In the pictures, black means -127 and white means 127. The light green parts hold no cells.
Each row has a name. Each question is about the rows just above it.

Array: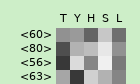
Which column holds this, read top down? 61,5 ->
H
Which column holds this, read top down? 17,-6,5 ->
L
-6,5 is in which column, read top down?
L

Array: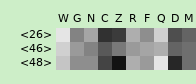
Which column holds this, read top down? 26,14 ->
G
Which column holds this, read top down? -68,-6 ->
Z

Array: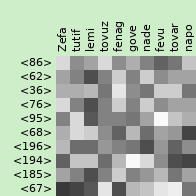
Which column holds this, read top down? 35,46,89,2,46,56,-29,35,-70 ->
Zefa
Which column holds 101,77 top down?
fenag
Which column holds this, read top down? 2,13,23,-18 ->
tovuz
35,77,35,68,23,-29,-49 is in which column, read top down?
tovar
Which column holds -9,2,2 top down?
tovuz
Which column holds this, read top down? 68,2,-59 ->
tutif

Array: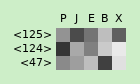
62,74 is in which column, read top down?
B
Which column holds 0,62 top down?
E
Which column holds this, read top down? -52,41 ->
J
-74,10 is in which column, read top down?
P
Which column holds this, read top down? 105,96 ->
X

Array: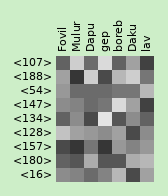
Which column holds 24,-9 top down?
Dapu
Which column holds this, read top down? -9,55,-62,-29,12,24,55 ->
lav
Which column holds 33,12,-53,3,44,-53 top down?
Daku
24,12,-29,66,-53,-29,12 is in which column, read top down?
Fovil

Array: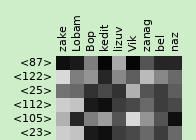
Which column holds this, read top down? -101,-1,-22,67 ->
Lobam
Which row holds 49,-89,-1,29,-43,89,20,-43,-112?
<105>
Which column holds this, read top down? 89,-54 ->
Vik
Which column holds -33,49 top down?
Vik
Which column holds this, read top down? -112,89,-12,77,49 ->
zake
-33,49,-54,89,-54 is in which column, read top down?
Vik

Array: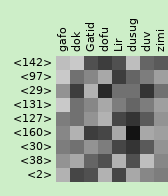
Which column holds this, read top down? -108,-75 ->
dusug
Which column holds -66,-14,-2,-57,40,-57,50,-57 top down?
Lir

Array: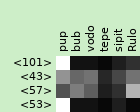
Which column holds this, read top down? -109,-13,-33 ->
vodo
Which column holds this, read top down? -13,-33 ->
vodo
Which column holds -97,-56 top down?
sipit
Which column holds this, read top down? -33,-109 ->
vodo

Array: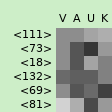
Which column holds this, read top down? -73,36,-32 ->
U
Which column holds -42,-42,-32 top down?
A
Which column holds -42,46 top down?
A
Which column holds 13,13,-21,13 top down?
V
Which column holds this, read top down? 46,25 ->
K

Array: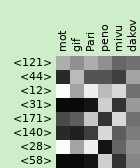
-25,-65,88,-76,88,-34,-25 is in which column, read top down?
mivu
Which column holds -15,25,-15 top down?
dakov

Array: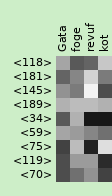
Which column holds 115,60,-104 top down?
revuf
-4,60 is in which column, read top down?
foge
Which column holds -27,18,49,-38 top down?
Gata
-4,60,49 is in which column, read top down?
foge
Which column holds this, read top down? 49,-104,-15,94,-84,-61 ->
kot
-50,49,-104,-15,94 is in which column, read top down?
kot
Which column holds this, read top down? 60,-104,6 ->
revuf

